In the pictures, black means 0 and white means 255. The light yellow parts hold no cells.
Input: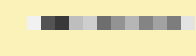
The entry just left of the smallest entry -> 83
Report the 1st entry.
241
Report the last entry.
227
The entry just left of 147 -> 110

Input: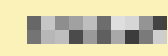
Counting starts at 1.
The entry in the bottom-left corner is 116
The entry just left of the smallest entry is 168
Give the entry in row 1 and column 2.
198
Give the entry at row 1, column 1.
103
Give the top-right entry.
67

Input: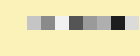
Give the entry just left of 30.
175
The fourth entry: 85
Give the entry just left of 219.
30

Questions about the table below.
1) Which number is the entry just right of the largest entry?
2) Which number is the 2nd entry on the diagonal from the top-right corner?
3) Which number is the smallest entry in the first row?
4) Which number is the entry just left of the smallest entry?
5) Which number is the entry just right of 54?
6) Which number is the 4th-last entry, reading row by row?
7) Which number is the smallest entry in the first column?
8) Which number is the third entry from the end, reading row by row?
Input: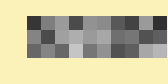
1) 118
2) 82
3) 48
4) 154
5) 126
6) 82
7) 54
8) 95

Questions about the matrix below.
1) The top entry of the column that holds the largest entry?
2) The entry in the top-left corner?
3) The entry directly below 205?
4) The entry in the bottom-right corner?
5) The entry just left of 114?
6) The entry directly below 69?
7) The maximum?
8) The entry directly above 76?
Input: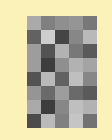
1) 128
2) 170
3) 83
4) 114
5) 197
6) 178
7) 205
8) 170

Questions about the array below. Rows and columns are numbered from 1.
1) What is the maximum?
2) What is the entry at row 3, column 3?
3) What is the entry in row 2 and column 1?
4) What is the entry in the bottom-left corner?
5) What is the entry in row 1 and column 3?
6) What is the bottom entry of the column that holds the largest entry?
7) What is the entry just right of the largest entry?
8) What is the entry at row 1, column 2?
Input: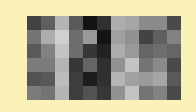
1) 208
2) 195
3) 116
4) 124
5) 181
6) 181
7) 109
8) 95

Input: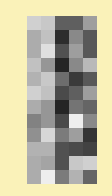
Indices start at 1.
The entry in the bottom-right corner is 101
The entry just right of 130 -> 150
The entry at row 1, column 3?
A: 95
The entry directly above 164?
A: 178
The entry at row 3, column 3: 81
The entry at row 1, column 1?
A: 208
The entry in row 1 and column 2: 200
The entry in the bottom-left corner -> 172
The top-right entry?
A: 158
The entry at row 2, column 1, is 172
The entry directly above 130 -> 172

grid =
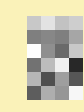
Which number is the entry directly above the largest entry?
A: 127
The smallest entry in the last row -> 93
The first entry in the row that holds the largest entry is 253
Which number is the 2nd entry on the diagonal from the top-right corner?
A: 127
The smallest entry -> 40
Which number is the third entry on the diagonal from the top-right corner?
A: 143
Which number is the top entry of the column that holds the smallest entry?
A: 206

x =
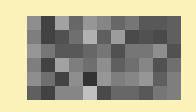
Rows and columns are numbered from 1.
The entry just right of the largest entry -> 74
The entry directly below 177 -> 103
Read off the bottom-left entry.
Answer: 95
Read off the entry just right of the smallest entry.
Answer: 150
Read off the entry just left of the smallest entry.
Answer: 142
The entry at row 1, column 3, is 162
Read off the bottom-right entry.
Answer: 126
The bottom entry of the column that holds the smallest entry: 192
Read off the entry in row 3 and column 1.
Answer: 150
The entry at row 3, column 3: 88
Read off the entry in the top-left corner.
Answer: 142
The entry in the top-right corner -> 95
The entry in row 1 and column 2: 66
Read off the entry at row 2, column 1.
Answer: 126
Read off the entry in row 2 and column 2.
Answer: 66
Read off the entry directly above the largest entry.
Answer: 51
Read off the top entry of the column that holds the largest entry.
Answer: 150
